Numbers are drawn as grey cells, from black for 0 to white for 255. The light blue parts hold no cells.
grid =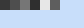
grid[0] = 56
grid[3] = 47
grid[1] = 78
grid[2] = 118

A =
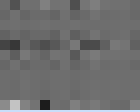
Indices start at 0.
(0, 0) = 108
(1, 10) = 108
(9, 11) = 111
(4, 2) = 103
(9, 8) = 109
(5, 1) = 94
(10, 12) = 106
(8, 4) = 107
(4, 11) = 120
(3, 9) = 115
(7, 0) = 109
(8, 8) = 110
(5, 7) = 89
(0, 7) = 79
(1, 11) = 109
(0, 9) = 126
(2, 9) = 109
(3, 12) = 111
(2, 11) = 110
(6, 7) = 101
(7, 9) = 110
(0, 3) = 111
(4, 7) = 120
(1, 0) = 103
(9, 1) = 108
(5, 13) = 111
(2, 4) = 112
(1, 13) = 105
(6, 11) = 109
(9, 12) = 110
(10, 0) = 139
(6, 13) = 105
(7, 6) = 110
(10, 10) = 113
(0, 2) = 112
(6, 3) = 107

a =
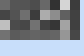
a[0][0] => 106
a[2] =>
[191, 75, 71, 114, 66, 54, 163, 64]
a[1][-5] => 60
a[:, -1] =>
[60, 65, 64, 71]
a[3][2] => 96
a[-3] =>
[69, 83, 111, 60, 172, 141, 96, 65]

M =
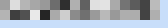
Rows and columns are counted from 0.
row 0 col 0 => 160
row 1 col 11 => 153
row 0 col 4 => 153
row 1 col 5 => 170
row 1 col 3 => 233
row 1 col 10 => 185
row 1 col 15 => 175
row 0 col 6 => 47
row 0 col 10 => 227
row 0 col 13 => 92

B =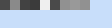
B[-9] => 73
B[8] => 145
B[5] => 74

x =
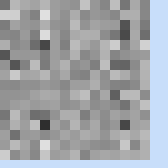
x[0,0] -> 114
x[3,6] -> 136
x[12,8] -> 149
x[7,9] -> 168
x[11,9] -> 157
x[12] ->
[140, 176, 158, 191, 46, 162, 146, 180, 149, 168, 139, 151, 71, 161, 166]
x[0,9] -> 151
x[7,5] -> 150
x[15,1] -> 140
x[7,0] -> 162
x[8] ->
[139, 137, 145, 144, 153, 147, 136, 158, 158, 174, 145, 131, 129, 138, 177]
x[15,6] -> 162
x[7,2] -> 165
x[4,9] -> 153
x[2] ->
[124, 162, 150, 147, 175, 147, 142, 186, 147, 163, 157, 155, 83, 164, 123]
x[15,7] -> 179
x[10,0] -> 146
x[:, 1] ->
[183, 207, 162, 133, 138, 152, 85, 201, 137, 147, 157, 186, 176, 113, 185, 140]
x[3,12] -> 74
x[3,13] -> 169
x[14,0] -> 155
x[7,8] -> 130
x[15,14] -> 176
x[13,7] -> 156
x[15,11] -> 163
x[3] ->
[136, 133, 154, 127, 220, 157, 136, 170, 175, 174, 141, 119, 74, 169, 110]
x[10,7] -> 148
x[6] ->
[147, 85, 130, 187, 123, 159, 177, 142, 149, 127, 190, 103, 100, 139, 181]
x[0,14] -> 134
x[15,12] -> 173
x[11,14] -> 144
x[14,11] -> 145
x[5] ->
[85, 152, 151, 152, 126, 157, 147, 177, 136, 148, 178, 133, 145, 152, 155]
